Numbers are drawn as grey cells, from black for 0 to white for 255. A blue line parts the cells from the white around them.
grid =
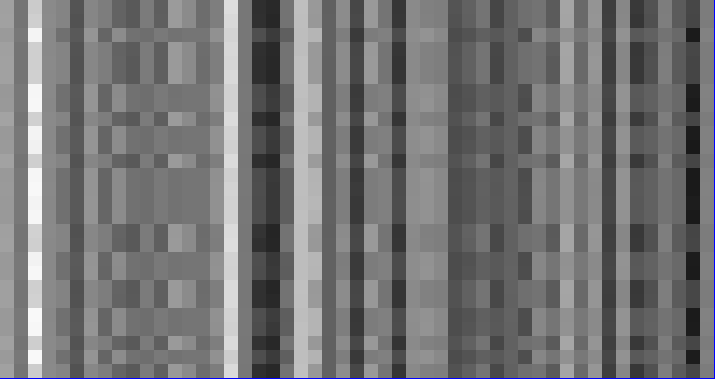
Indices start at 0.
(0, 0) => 160
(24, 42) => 149
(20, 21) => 192
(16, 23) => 96
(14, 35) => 89
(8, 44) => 136
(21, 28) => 53
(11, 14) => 108
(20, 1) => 116
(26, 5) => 82
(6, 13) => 117
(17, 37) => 111
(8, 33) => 96
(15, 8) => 140
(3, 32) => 82
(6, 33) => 83
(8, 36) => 97
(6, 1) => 120
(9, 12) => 114
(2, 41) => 120
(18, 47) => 115
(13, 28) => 76
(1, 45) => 54
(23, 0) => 153
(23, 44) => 147
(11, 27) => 116
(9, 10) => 110
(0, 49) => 71
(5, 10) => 123
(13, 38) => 135
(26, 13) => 138
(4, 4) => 132
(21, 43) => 61
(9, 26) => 125
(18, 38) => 135
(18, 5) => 90
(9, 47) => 115
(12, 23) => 96
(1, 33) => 96

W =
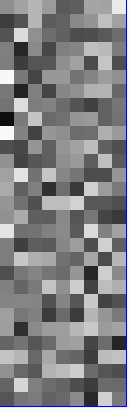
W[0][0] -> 142
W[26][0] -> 144
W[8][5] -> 150
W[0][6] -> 165
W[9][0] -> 250
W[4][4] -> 142
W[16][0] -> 227
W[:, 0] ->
[142, 62, 83, 127, 125, 248, 120, 115, 13, 250, 78, 145, 161, 170, 149, 144, 227, 126, 125, 79, 129, 133, 159, 158, 101, 195, 144, 100, 85]
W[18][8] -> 182
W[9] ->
[250, 131, 66, 150, 142, 108, 110, 175, 154]
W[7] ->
[115, 221, 125, 130, 107, 84, 65, 98, 118]
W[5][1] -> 120
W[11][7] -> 191
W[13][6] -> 208
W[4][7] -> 198
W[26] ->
[144, 104, 87, 178, 187, 205, 107, 85, 78]
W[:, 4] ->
[90, 98, 97, 128, 142, 152, 135, 107, 113, 142, 149, 143, 134, 110, 189, 137, 138, 135, 113, 107, 144, 133, 107, 157, 156, 109, 187, 100, 105]
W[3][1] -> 38
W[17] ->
[126, 63, 93, 90, 135, 157, 78, 208, 95]
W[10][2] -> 149
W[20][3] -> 195
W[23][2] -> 138
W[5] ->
[248, 120, 68, 151, 152, 116, 133, 156, 144]
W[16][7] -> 129
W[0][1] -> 162
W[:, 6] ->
[165, 148, 78, 192, 75, 133, 177, 65, 154, 110, 188, 93, 76, 208, 87, 120, 219, 78, 166, 39, 66, 201, 181, 201, 69, 60, 107, 60, 40]
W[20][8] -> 174
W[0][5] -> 94
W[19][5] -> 150
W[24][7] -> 108
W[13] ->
[170, 96, 127, 48, 110, 58, 208, 155, 121]
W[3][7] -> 185

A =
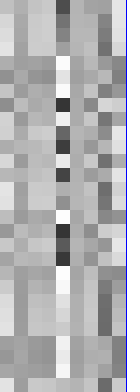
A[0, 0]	192
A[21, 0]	219
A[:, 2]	[195, 202, 203, 204, 162, 149, 174, 170, 183, 201, 185, 188, 191, 202, 204, 170, 175, 198, 181, 166, 179, 191, 196, 198, 154, 152, 158, 201]
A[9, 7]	140
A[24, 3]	149
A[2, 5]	183
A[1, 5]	181
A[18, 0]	164
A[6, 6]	195
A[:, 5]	[180, 181, 183, 181, 164, 160, 168, 171, 171, 181, 176, 173, 178, 180, 182, 167, 173, 181, 175, 165, 169, 176, 176, 178, 162, 159, 162, 180]
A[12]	[183, 179, 191, 196, 68, 178, 156, 171, 228]
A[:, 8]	[229, 228, 225, 215, 136, 128, 151, 206, 165, 230, 224, 173, 228, 209, 219, 146, 213, 231, 218, 140, 157, 180, 187, 195, 129, 128, 132, 203]
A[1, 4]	115
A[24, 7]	168
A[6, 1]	156
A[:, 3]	[201, 206, 206, 203, 156, 144, 168, 177, 178, 205, 193, 184, 196, 201, 205, 165, 183, 203, 188, 161, 173, 188, 192, 196, 149, 148, 154, 198]
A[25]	[151, 166, 152, 148, 234, 159, 174, 176, 128]
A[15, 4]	253
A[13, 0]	228
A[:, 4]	[77, 115, 131, 159, 251, 227, 250, 53, 240, 102, 61, 235, 68, 175, 144, 253, 53, 90, 56, 253, 248, 224, 214, 202, 241, 234, 246, 188]
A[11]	[215, 155, 188, 184, 235, 173, 200, 113, 173]
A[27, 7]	107
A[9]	[208, 171, 201, 205, 102, 181, 174, 140, 230]
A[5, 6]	169
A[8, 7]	118
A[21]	[219, 155, 191, 188, 224, 176, 199, 110, 180]
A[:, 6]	[163, 179, 183, 191, 184, 169, 195, 137, 198, 174, 152, 200, 156, 194, 187, 192, 142, 167, 148, 189, 196, 199, 201, 198, 178, 174, 181, 196]

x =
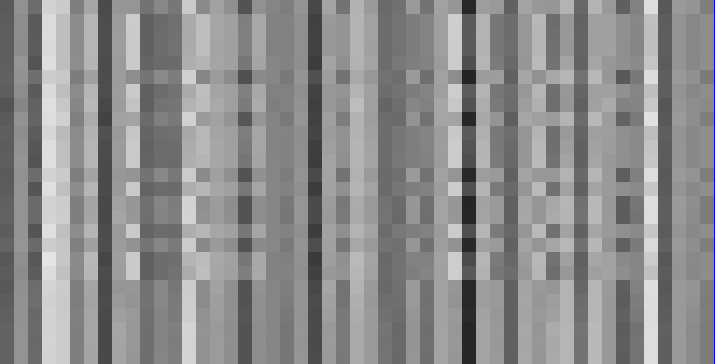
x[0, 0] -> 90
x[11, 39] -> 114
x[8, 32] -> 164
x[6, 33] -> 92
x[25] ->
[98, 147, 106, 210, 204, 127, 164, 73, 164, 150, 111, 133, 126, 211, 145, 155, 142, 83, 141, 133, 118, 149, 76, 154, 121, 169, 153, 116, 105, 149, 111, 163, 150, 38, 163, 153, 96, 167, 149, 170, 181, 115, 184, 152, 92, 116, 221, 95, 154, 140, 124]
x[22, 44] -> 97
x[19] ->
[92, 140, 92, 220, 192, 138, 182, 76, 157, 202, 97, 108, 114, 171, 190, 166, 160, 127, 169, 129, 130, 143, 65, 152, 147, 182, 161, 107, 115, 126, 132, 160, 205, 89, 178, 119, 109, 152, 181, 110, 151, 99, 159, 162, 142, 134, 192, 92, 148, 136, 141]
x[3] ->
[94, 140, 92, 218, 190, 139, 181, 78, 158, 201, 97, 108, 114, 171, 190, 164, 160, 128, 168, 129, 129, 143, 67, 151, 148, 179, 160, 109, 115, 125, 132, 159, 204, 91, 178, 119, 110, 151, 181, 112, 151, 101, 159, 161, 143, 133, 190, 94, 147, 135, 141]
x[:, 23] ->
[164, 153, 152, 151, 163, 158, 151, 151, 159, 155, 159, 163, 163, 162, 156, 154, 162, 160, 158, 152, 165, 160, 158, 153, 155, 154]
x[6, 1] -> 141
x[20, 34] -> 157
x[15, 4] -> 205
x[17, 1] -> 149
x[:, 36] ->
[97, 109, 109, 110, 104, 97, 110, 108, 95, 110, 106, 104, 97, 105, 96, 96, 104, 97, 104, 109, 97, 97, 97, 96, 96, 96]
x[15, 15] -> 155
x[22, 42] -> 181
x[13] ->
[93, 147, 85, 223, 191, 140, 181, 75, 154, 201, 100, 108, 107, 174, 182, 166, 160, 120, 165, 133, 130, 143, 61, 162, 144, 180, 163, 107, 119, 126, 130, 156, 204, 80, 180, 122, 105, 150, 185, 113, 161, 97, 164, 154, 143, 138, 198, 91, 148, 136, 142]
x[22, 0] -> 96
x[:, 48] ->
[154, 147, 147, 147, 148, 153, 147, 150, 154, 147, 148, 149, 154, 148, 154, 154, 148, 153, 150, 148, 154, 153, 153, 154, 154, 154]
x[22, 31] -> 162
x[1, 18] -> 168
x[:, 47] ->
[88, 93, 94, 94, 92, 95, 94, 86, 89, 95, 92, 92, 89, 91, 94, 95, 92, 97, 88, 92, 88, 91, 93, 96, 95, 95]
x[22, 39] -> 160
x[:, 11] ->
[136, 107, 108, 108, 107, 138, 108, 115, 128, 110, 108, 108, 136, 108, 133, 132, 108, 134, 109, 108, 136, 136, 132, 132, 131, 133]
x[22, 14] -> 145
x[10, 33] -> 84
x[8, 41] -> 107
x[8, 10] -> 107
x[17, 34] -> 160
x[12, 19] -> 133
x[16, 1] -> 148
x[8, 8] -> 162
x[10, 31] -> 157
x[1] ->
[93, 141, 90, 219, 190, 139, 182, 77, 156, 203, 97, 107, 112, 170, 189, 165, 160, 127, 168, 130, 130, 143, 65, 153, 148, 180, 161, 108, 116, 125, 132, 159, 206, 90, 179, 119, 109, 151, 183, 109, 152, 99, 159, 160, 144, 135, 191, 93, 147, 135, 142]
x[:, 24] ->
[115, 148, 148, 148, 144, 115, 148, 142, 124, 145, 145, 143, 115, 144, 120, 122, 143, 118, 144, 147, 115, 116, 121, 122, 122, 121]
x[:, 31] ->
[161, 159, 159, 159, 155, 161, 159, 166, 165, 156, 157, 155, 161, 156, 163, 163, 155, 158, 162, 160, 162, 162, 162, 163, 163, 163]
